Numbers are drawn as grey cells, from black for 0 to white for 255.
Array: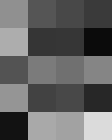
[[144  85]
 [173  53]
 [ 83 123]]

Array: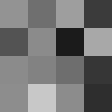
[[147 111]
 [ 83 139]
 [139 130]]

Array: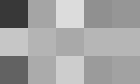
[[ 56 165]
 [198 180]
 [ 98 171]]

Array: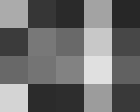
[[171  54]
 [ 59 120]
 [104 116]]

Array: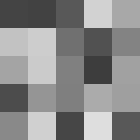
[[ 68  66]
 [194 205]
 [164 203]]

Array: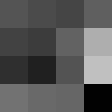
[[84 75]
 [66 60]
 [47 32]]

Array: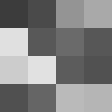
[[ 60  74]
 [224  88]
 [204 225]]

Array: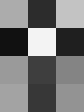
[[172  44]
 [ 17 243]
 [154  62]]
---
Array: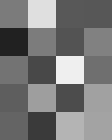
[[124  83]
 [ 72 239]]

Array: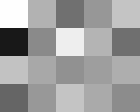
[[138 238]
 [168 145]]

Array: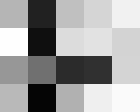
[[ 15 220]
 [112  43]]

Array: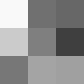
[[127  63]
 [164 160]]

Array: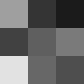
[[ 95 122]
 [103  78]]

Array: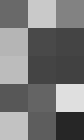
[[73 68]
 [68 65]]

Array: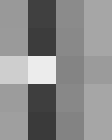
[[ 60 137]
 [236 132]]

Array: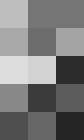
[[108 164]
 [210  44]]
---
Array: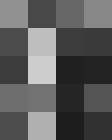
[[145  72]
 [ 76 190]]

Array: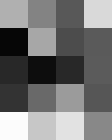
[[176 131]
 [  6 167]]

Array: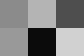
[[139 180]
 [153  11]]

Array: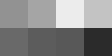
[[146 165]
 [105  92]]

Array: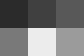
[[ 43  64]
 [121 236]]

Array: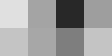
[[224 164]
 [196 167]]

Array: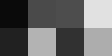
[[ 10  74]
 [ 33 179]]

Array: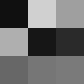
[[ 16 208]
 [175  22]]

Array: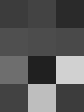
[[60 67]
 [79 76]]
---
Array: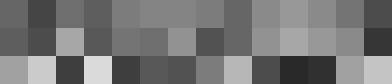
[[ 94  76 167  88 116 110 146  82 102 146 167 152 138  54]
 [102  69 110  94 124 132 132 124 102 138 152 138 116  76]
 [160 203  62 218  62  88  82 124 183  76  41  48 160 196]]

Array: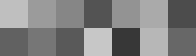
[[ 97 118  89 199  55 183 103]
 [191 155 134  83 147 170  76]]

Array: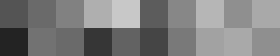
[[ 35 114 106  54  98  69 121 162 169 143]
 [ 84 106 129 175 200  92 135 182 143 169]]

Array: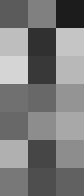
[[ 91 128  28]
 [104 141 168]
 [112 104 148]
 [120  78  97]
 [176  70 141]
 [190  48 197]
 [213  56 184]]

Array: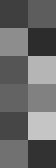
[[ 63  93]
 [ 70 197]
 [ 85 181]
 [ 99 129]
 [113  50]
 [141  44]]

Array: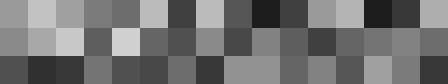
[[ 80  48  56 116  80  72 109  56 146 146 101 130  86 160 123  56]
 [138 168 200  94 208 101  80 138  72 130  94  64 101 116 130 109]
 [154 194 160 123 109 187  64 187  86  29  64 154 180  29  56 174]]

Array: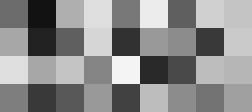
[[108  18 175 222 120 236  95 208 196]
 [126  57  88 153  65 189 140 114 159]
 [167  33  95 214  49 153 140  57 202]
 [222 167 196 132 244  41  73 189 182]]

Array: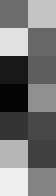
[[  5 144]
 [ 24  95]
 [ 52  71]
 [109 196]
 [182  64]
 [225 103]
 [239 131]]

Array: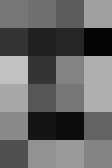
[[ 52  32  38   4]
 [ 80 146 154 131]
 [118 112  92 160]
 [138  20  12  99]
 [168  86 118 175]
 [193  52 131 175]]
